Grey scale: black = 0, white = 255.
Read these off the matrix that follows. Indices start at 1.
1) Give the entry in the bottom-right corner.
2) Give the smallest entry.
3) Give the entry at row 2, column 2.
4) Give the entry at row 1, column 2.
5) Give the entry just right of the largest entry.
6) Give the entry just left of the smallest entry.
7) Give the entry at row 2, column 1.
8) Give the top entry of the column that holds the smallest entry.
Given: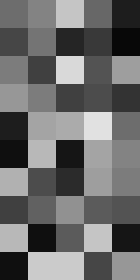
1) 151
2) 8
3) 116
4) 131
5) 109
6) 57
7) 70
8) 29

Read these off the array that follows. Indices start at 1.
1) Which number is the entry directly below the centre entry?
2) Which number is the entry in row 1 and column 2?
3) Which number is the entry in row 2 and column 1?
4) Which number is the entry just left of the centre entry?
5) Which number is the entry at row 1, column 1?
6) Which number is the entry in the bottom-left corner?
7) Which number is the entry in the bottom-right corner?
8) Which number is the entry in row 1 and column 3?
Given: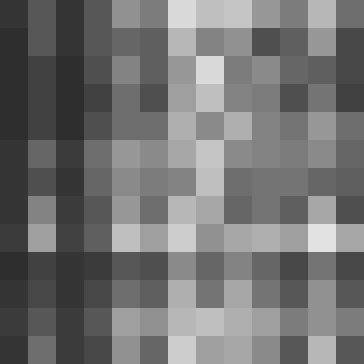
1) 183
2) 87
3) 46
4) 124
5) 53
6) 53
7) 87
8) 53

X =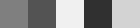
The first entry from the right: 211
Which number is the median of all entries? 127
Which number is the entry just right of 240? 48

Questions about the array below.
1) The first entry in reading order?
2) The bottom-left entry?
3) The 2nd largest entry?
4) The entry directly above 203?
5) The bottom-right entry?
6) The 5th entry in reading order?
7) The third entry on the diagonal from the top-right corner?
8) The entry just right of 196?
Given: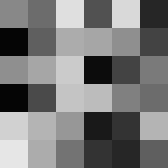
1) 136
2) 230
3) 223
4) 172
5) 95
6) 217
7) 12
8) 188

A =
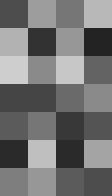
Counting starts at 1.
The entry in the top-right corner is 184
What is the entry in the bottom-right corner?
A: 77
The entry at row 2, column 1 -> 178
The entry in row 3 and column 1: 206
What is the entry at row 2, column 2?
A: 50
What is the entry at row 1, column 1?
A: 77
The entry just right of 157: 118
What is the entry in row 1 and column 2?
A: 157
